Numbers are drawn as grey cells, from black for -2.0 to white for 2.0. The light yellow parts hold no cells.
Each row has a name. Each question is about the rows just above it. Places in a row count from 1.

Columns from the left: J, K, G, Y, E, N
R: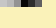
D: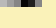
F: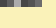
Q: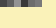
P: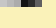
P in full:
[ 1.1  0.9  0.7 -1.7 -1.3 -0.5]
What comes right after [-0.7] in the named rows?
[-0.3]
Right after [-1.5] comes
[0.1]
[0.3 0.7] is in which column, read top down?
G
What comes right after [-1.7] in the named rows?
[-1.3]

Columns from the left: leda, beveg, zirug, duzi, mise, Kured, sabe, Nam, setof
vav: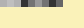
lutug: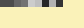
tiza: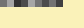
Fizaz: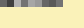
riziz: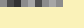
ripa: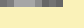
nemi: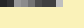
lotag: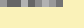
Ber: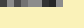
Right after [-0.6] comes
[-0.2]
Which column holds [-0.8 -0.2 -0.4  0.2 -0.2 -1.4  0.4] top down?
leda
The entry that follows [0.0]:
[0.6]
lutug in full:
[-0.8 -0.8 -0.4 -0.2  1.2  1.0 -1.4  0.8 -1.2]

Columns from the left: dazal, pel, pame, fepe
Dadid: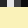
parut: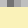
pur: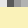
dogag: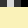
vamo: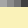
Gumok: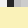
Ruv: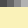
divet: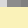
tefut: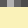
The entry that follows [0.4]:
[0.8]
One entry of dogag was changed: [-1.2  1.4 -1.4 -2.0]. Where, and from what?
3, [-1.2]
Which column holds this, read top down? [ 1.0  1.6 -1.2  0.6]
dazal
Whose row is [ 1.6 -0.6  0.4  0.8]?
pur
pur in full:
[ 1.6 -0.6  0.4  0.8]

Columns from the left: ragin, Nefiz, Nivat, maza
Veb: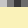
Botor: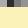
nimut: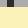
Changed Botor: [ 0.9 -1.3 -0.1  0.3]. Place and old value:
1, [0.7]
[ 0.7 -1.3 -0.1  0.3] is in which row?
Botor

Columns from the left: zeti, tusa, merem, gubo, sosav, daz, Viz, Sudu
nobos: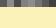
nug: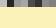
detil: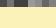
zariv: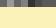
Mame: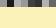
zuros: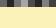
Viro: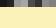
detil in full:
[-0.8 -0.2 -1.0 -1.0  0.4  0.2 -0.4  0.0]
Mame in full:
[ 0.4 -1.6  0.8  0.4 -1.0 -1.2  0.8 -0.4]
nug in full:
[ 1.0 -1.4  0.4  0.6 -0.8 -1.2  0.2  0.0]
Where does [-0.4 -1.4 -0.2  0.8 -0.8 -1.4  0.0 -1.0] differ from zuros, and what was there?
4, [0.6]
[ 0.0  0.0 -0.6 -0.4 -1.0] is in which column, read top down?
Sudu

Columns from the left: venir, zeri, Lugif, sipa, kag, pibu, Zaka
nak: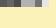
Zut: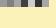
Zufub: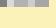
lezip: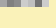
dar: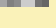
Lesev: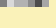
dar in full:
[ 0.6  0.0  0.2  1.2  1.2 -0.2 -0.4]
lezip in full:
[ 0.6  0.0  0.2  1.2  1.0 -0.2  1.2]
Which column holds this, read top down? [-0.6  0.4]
venir
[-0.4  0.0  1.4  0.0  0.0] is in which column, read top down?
zeri
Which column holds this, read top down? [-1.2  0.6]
pibu
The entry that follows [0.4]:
[0.0]
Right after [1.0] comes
[-0.2]

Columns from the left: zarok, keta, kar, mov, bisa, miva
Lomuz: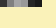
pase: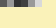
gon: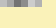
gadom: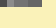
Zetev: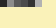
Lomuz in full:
[-1.2  0.0  0.6  0.4 -1.4 -1.6]
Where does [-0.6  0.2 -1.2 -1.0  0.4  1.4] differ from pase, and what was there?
2, [0.4]
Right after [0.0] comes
[0.6]
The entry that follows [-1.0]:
[0.4]
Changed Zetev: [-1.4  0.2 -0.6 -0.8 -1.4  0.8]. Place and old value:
5, [-1.2]

